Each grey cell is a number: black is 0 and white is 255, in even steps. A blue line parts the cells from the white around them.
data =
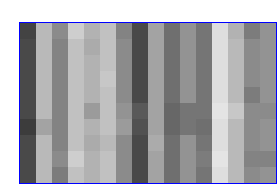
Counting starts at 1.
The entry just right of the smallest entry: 163
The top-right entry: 147
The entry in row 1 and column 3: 139
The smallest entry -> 60
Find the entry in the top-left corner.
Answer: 67
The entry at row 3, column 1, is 73
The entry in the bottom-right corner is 147
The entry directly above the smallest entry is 73
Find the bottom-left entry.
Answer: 73
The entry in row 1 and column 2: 185
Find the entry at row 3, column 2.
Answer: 185
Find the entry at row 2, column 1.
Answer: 73
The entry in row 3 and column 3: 131

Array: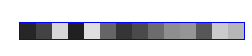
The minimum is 32
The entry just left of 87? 149
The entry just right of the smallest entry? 223
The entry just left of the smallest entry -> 215

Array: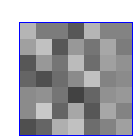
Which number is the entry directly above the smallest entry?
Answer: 139
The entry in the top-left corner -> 181
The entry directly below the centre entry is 66
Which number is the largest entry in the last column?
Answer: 160
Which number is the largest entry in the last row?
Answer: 193
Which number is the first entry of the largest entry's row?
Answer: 139
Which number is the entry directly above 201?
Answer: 145
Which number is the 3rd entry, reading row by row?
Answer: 124
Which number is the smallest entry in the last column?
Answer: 124
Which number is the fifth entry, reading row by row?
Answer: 181
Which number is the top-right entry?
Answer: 131
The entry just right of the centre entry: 193
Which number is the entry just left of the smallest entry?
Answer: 117
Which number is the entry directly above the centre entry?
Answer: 187
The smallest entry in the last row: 79

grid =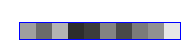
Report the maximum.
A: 231
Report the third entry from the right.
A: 123
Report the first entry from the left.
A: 159

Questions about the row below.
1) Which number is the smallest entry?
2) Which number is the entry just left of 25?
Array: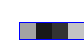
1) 25
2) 163

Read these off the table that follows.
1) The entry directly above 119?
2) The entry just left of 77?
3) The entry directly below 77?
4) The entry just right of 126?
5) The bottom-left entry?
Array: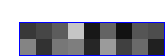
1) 92
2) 85
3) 32
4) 38
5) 132

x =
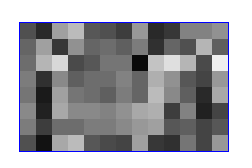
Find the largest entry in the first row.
187
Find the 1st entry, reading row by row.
80
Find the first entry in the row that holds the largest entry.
109
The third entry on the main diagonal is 216
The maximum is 239
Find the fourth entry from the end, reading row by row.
48
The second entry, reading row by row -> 41
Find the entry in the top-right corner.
145
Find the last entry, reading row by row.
152
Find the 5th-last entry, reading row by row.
55
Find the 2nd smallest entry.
18
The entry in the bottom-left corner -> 80
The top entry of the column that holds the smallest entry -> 152
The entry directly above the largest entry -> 95
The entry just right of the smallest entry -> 195
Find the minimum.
10
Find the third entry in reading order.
160
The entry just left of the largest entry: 74
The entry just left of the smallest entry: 117
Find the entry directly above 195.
48
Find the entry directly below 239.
152
